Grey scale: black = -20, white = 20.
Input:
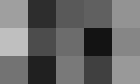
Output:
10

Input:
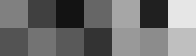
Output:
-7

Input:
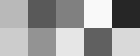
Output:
12

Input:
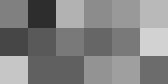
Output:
-9

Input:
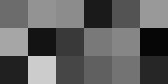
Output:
6

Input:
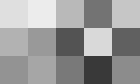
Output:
8
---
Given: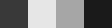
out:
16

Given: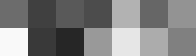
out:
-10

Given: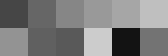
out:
-4

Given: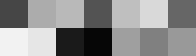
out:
7

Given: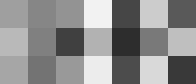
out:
1

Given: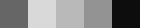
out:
14

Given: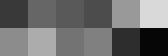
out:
-4

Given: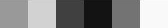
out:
13

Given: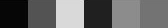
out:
-7
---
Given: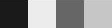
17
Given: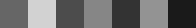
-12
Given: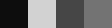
13
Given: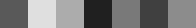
-1
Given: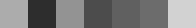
-5
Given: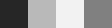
9
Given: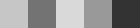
14
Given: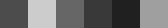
-11
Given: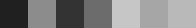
11
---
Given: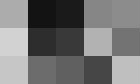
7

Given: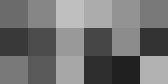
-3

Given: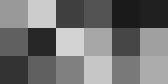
4

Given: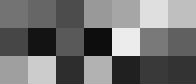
-2

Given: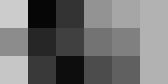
12

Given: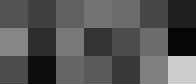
-7

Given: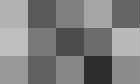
8

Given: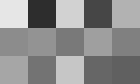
16
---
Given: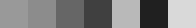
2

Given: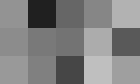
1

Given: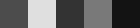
-8

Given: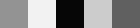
3

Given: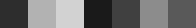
-6

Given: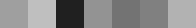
3

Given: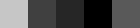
-10

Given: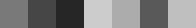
-1
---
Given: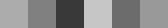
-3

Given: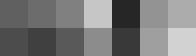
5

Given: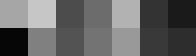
-11

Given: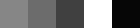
20

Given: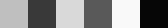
19

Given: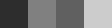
-5

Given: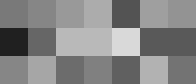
8

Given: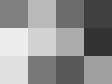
-6

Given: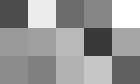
11
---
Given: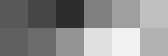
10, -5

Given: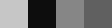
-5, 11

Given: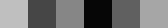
6, 10

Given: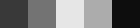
-18, -11

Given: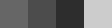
12, -4

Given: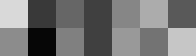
-6, 2

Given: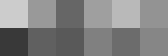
3, -11

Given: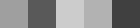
-10, 5
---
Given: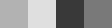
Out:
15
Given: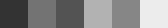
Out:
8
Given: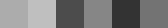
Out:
1
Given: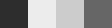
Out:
17
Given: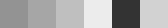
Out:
17
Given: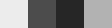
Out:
-8
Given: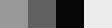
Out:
-5
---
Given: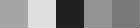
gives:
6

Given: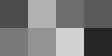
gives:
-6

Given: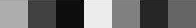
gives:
-18

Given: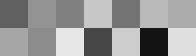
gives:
16

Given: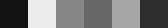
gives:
17

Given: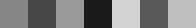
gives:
4
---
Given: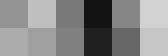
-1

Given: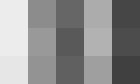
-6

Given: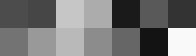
11

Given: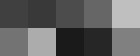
-8

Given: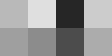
-14

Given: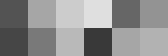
12

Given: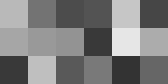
3

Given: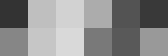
13
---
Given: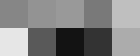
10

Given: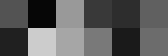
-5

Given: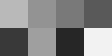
-6

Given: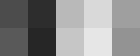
5

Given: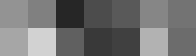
-2

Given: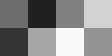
13
